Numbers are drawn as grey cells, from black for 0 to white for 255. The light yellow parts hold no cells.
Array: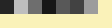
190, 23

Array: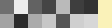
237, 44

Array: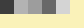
212, 61

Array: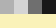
212, 24

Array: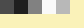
249, 31

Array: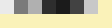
234, 27

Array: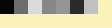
218, 6

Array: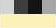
212, 20

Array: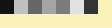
225, 18
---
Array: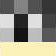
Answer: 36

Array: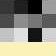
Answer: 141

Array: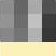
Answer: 108

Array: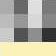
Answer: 150

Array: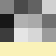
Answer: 177

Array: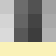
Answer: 101
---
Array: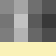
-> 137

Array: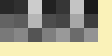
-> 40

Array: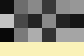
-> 15

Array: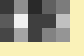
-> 56

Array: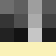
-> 110

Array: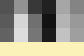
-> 83
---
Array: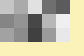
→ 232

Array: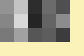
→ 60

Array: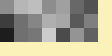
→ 97

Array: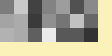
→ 51

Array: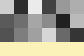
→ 53

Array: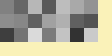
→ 202

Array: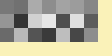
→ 141

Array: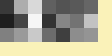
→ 148

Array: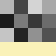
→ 81

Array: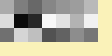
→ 118
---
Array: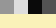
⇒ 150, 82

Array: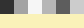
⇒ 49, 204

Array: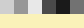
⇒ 207, 114

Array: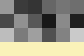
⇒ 153, 202

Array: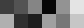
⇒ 62, 198

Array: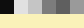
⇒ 13, 154

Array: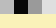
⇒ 188, 223

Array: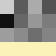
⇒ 205, 132

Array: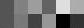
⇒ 84, 51

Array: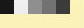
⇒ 23, 59
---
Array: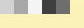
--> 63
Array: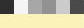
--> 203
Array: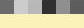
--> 143
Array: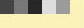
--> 221
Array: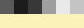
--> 233
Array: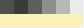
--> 184
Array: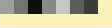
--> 93
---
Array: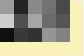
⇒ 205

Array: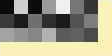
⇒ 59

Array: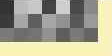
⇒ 60

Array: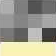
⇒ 152

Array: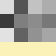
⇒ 58

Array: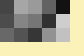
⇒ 76
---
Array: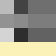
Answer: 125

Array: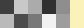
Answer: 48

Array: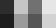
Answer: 113

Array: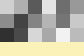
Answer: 117

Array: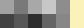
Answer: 199

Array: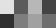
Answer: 183

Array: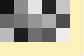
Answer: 172

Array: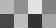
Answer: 226
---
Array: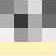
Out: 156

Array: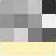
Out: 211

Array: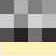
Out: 35

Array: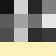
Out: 197

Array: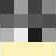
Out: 235

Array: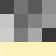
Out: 123

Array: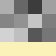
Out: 191
